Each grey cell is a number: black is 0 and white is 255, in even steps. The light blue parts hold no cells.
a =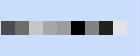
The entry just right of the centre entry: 0
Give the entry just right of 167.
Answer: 155

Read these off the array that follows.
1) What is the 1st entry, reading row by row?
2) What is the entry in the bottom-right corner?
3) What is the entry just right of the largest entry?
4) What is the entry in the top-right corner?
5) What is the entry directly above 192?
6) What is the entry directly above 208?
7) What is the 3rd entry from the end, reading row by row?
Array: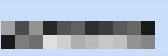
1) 160
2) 134
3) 208
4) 26
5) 89
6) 83
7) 192

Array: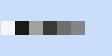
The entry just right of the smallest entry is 161
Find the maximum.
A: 245
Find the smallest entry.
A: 25
